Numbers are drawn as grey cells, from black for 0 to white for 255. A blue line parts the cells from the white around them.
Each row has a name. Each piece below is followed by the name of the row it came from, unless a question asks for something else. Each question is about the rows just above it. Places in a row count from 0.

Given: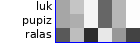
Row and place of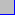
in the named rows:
ralas, 1
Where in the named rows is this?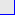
ralas, 3
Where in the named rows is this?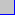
luk, 1

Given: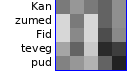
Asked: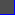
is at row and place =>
Fid, 3
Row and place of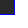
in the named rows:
teveg, 3
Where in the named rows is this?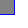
pud, 0

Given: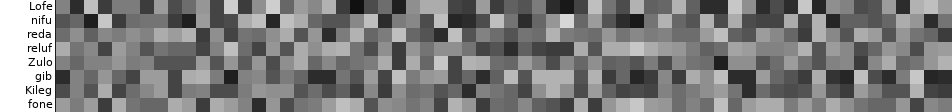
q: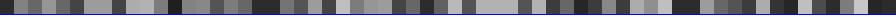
gib
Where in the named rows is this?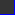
gib, 55
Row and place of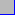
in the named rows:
gib, 32
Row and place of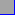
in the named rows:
reluf, 48
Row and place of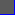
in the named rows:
Zulo, 13

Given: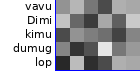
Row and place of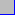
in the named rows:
lop, 1
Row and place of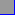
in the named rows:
dumug, 5

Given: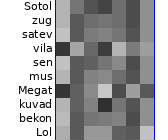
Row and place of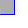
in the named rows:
Lol, 0
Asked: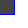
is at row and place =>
Sotol, 3
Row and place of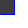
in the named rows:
vila, 3
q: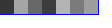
vila
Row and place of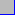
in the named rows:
bekon, 0
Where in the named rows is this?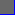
vila, 2

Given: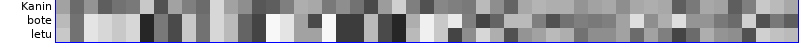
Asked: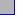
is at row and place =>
Kanin, 34
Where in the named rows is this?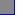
Kanin, 27
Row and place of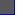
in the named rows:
Kanin, 14
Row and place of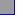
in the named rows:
Kanin, 23
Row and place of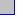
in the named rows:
letu, 51

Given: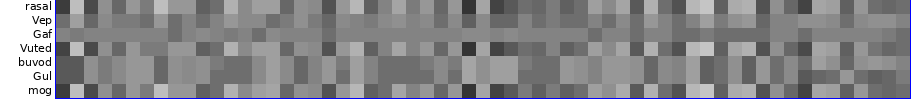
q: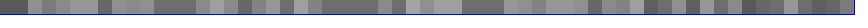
Gul
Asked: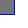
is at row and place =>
Vuted, 58

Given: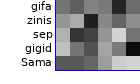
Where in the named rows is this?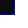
gigid, 5
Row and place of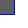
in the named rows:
gifa, 1
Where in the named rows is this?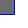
gifa, 5
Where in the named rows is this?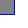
gifa, 2
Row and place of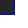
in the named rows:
gifa, 4
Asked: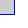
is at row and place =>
Sama, 4

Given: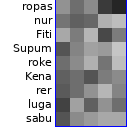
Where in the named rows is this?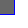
nur, 2
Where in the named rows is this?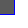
rer, 0

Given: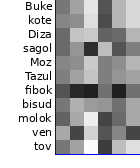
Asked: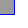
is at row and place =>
bisud, 2
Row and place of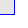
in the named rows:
Buke, 2
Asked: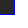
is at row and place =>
fibok, 1
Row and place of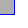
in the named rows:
bisud, 1
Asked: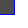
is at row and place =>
kote, 3

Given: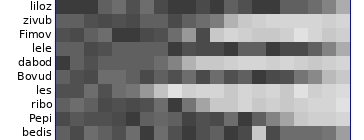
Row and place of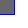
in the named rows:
Pepi, 7
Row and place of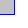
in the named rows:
les, 7
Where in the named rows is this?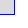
les, 20
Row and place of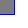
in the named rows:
zivub, 11
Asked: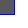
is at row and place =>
Pepi, 1
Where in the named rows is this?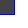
Pepi, 9

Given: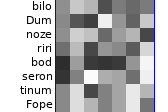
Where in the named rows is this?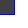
Dum, 2
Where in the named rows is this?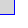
riri, 6
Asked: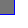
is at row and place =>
Fope, 6
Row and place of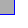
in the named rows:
seron, 3

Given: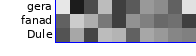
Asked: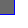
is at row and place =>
fanad, 7
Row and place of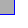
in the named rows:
fanad, 2
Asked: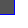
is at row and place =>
Dule, 0
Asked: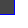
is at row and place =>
Dule, 2

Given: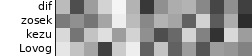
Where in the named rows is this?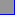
Lovog, 12
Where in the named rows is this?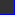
kezu, 11
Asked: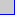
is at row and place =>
Lovog, 4

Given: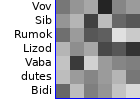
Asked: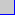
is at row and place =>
Rumok, 5
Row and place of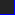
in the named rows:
Vov, 3
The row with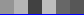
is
Sib
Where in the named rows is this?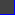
Sib, 2
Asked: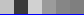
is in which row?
Vaba
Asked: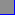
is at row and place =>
Lizod, 1
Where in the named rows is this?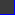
Vaba, 1

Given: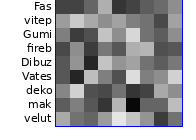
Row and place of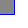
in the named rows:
deko, 0
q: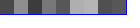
fireb
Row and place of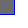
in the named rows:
Fas, 7

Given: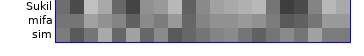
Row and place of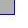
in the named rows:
Sukil, 13
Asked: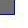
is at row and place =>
Sukil, 0

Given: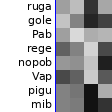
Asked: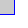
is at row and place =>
Vap, 2
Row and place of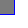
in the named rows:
mib, 1
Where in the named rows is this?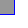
nopob, 0
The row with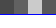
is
Vap
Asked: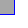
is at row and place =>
ruga, 3
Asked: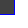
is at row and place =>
gole, 3

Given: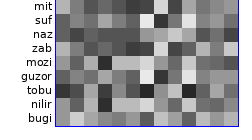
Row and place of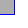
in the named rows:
mozi, 2
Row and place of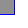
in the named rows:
tobu, 7
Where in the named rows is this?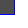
tobu, 1
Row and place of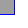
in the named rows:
bugi, 8
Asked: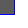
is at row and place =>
bugi, 6

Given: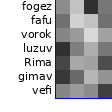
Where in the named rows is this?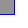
gimav, 3
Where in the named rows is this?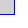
fafu, 1
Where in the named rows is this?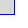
vorok, 2
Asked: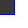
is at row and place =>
gimav, 0
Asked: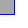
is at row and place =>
Rima, 1
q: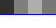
luzuv

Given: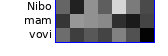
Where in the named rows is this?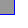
mam, 1
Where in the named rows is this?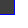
vovi, 1

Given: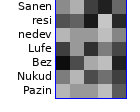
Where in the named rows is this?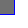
Nukud, 3
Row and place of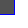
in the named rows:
resi, 0

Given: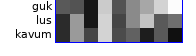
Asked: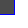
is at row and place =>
kavum, 4
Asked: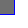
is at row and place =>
lus, 8
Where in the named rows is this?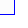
guk, 8
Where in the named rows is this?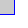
guk, 3
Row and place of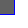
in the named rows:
kavum, 5
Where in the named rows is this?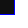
kavum, 8

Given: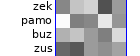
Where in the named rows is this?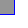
pamo, 4
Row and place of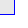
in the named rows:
pamo, 3
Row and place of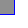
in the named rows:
zus, 3

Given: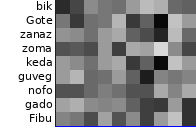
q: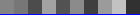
Fibu
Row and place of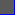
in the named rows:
zoma, 1
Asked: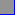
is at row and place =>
zanaz, 0
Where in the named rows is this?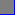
nofo, 3
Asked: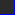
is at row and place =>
bik, 0

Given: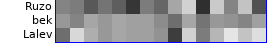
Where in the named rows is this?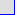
Lalev, 14
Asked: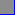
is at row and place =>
bek, 7
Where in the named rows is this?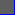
Ruzo, 4
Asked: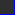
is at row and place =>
Ruzo, 10
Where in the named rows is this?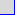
Lalev, 1
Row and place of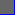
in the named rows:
Ruzo, 7
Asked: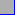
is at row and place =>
Lalev, 2

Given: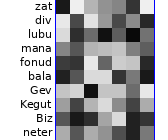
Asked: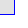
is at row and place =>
div, 2
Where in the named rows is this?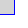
Gev, 1
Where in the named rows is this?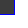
fonud, 0
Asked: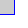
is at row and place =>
fonud, 4

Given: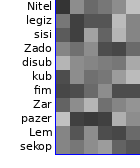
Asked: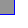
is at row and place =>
Zar, 5
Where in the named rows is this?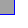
sisi, 2
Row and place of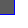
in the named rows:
sisi, 0
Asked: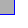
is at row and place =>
pazer, 4
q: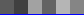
sisi
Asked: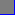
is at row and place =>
disub, 3
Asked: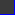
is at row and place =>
pazer, 2

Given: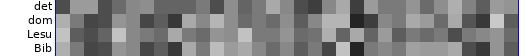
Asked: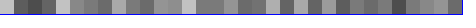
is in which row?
Lesu
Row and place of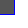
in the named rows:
dom, 29
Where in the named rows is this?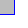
Bib, 11
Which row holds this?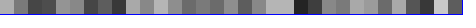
dom
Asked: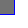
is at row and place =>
Lesu, 18
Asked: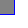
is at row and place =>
det, 29
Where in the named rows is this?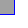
Bib, 25

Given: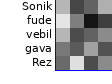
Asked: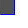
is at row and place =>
gava, 3
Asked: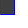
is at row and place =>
fude, 3
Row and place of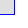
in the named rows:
Rez, 1

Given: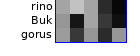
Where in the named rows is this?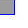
gorus, 0
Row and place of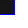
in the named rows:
Buk, 1
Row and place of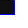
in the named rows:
Buk, 4
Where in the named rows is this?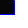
rino, 4
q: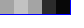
rino

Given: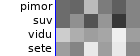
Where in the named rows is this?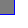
pimor, 3
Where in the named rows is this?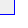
vidu, 4
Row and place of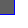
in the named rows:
pimor, 4
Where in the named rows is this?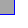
vidu, 3
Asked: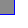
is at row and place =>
sete, 5

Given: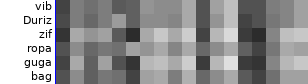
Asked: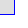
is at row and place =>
guga, 12
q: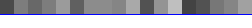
Duriz
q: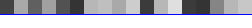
guga
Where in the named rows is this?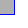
bag, 9
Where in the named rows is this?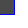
Duriz, 0
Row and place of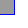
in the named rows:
Duriz, 4
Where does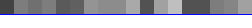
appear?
vib

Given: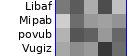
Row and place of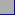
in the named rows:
Libaf, 2
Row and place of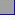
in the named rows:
Mipab, 3
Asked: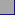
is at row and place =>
Vugiz, 0
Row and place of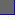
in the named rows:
povub, 4

